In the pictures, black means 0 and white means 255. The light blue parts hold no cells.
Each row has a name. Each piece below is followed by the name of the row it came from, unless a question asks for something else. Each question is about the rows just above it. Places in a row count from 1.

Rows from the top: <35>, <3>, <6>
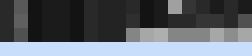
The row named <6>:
[ 41  81  19  27  27  19  41  35  35 133 167 175 133 133 133 167 141 167]
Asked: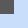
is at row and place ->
<35>, 2
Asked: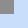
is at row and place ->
<6>, 17
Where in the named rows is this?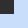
<3>, 10

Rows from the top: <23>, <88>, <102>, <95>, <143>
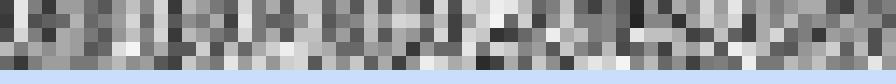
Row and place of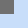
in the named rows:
<23>, 7
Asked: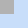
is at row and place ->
<88>, 6
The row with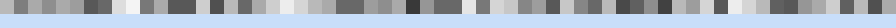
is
<95>
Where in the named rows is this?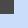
<95>, 45
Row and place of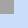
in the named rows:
<23>, 55
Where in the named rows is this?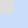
<95>, 9
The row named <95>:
[185 126 170 142 170 157  88 104 221 244 120 170  88  88 206  80 185 104
 170 206 237 213 185 170 104 104 157 142 170  57 150 104 104 229 120 213
 199 134 157  88 199 134 104 185  73  96 142  65 185 157 213  88 237 213
 185  96  88 150 170 206  96 185  80 170]

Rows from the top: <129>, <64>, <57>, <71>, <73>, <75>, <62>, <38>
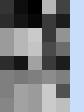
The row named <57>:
[155 183 202  58 147]
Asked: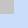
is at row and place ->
<71>, 3
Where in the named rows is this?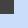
<129>, 5
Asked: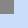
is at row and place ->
<38>, 1

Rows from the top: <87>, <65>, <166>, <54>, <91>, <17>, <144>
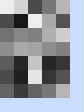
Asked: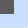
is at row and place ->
<91>, 1
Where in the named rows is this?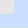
<17>, 3
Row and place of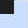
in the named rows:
<17>, 2
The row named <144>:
[ 99  59  99 120 181]
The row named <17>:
[ 75  32 230  53  83]
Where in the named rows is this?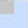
<91>, 3

